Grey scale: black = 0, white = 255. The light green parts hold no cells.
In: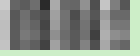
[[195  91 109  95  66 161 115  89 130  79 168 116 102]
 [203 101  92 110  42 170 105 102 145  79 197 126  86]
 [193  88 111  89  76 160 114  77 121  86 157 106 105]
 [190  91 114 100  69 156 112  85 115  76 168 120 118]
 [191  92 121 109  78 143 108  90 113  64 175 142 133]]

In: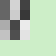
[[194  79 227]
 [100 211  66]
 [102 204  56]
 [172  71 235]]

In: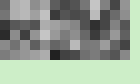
[[124 140 150 160 173  33  66  74 112 123 102  85 136]
 [104 175 184 142 164  93  72  83 118 197 129  70 148]
 [117 175 184 160 193  58  84  74  81 187  70 107 142]
 [ 56  88  98  83 173 161 147 134  81  48  70 130  85]
 [ 43 140  63 148 197 153 124 142 104  59  97 152  96]
 [138 114 150  95 140 101 113 185 121 123 156 100  68]]

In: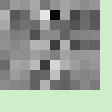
[[140 134 132  97 178 106  97 115 135 123]
 [126 156 148 168 118 146 164 151 141 149]
 [179  87 106 162 228   9 163  68 106  87]
 [167 101 114 107 169 106 103  84 108  90]
 [143 125 130  81 137 137  99 127 132 133]
 [144 136 143 181 178  59 177  73 103  98]
 [130 144 143 158 146 128 162 150 152 154]
 [106 165 158 185  57 213 175 157 142 150]
 [127 156 144  98 102 191 101 138 132 137]]

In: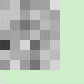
[[151 212 155 117 184 212]
 [172 194 138 158 162 220]
 [195 197 162 197 175 163]
 [192 152 119 150 185 173]
 [161 164 155 187 154 168]
 [ 60 167 213 107 167 196]
 [191 173 172 145 196 187]]

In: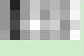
[[161  54 154 197 161 182 160 250]
 [150  34 157 201 170 182 160 238]
 [150  61 156 206 152 190 170 245]
 [149  72 188 253 193 208 149 216]]

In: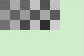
[[113 171  72 192  46 205]
 [105 170 101 194  81 192]
 [154 100 154  85 168  90]]

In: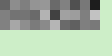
[[129 167 142 123 138 181 106  96 127 121]
 [101 141 127 148 151 106 129  80 120  29]
 [128 115 116 106 179  65 161 157 127 194]]
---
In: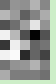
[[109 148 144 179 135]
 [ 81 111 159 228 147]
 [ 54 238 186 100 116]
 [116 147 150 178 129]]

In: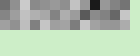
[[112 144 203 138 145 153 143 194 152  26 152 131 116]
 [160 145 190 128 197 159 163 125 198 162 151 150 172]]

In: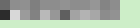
[[106 142 144 127 142 141 146 141 142 150 132 141]]

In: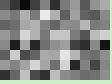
[[ 90  53  11  63 129  47 122 154  88 146 171]
 [ 99 110 167 178 130 101 141 138 183 121 130]
 [137  29 166  38 112 144 158  65  45 136  20]
 [154 132 163 212 165 111 211  38 130  69 134]]

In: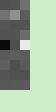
[[ 80  83 111]
 [ 85  82  83]
 [ 11  78 235]
 [ 95  79  90]
 [ 87  88  90]]

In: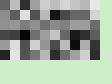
[[ 99 188  47 159 206 189 213 196 183 232]
 [143 151 125 144 112 139 129 157 157 108]
 [154 221  81 208 147  75 187  13 173  51]]

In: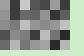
[[159  57 200  86  72 155  60]
 [140 123 192 149 137 150 192]
 [107 182 118 150 162  42 182]]
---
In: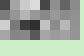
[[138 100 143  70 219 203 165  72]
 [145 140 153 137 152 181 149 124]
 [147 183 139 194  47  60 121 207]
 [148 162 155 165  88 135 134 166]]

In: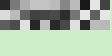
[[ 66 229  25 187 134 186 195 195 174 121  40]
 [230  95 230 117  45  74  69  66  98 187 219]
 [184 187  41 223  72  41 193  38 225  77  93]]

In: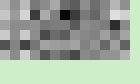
[[143 182 135 110 142  92 108 168 139 120 187 143 180]
 [209 222 142 102 122  59   8 127 170  59 212 155 198]
 [138  44 124 133 141  90 125 125 119 145 141 140 162]
 [164 121 159 130 135 144  92 107  74 141 201 141 202]
 [ 98 160 103 147 130 163 153 157 162 117  66 132  82]
 [177 147 147 129 138  72 100 122  87 146 206 139 180]]

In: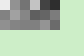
[[ 46  67 195 116 146 236]
 [124 101  95 134 161 130]
 [107 148 128 128 132 144]]

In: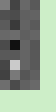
[[ 89 104  68 124]
 [ 99  96  76  80]
 [ 90  99  58  91]
 [101  95 108 104]
 [ 86 101  17  75]
 [ 88 100  89  89]
 [ 89 100 202  70]
 [ 96  86 121  65]
 [105  97  75 110]]

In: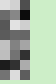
[[ 78 209 222]
 [ 12 135 107]
 [207 226  87]
 [102 104  91]
 [165 130 193]
 [ 49 115 190]
 [172  49  28]
 [ 93 220 115]]
